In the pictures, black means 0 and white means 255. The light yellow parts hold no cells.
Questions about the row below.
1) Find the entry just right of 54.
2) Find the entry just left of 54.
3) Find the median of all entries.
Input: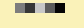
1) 199
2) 125
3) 92

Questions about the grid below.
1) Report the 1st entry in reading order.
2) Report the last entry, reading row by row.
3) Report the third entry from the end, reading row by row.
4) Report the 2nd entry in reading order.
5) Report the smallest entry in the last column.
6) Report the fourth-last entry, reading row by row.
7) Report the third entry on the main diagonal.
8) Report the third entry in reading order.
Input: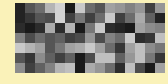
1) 35
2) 161
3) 76
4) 85
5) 35
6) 191
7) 44
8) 108

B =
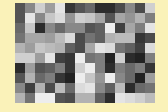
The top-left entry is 84
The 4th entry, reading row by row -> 157
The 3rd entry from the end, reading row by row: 219
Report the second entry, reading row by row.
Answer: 136
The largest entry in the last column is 228
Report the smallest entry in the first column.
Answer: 44
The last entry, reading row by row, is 187
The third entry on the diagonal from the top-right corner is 166
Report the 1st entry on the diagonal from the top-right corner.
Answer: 207
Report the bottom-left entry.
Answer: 178
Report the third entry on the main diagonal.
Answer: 44
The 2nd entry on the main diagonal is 228
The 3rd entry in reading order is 207

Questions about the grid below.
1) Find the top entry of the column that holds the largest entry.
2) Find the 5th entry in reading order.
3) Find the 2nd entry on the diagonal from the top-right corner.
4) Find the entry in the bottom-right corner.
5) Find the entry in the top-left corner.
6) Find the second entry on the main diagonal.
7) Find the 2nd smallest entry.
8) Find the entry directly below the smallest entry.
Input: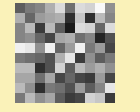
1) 249
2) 219
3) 186
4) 59
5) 93
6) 102
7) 36
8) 175

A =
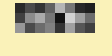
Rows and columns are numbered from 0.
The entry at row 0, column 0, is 41
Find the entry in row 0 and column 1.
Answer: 75
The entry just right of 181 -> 119
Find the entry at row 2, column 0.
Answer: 151
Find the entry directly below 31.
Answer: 108
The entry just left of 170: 140
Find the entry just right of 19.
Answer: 210
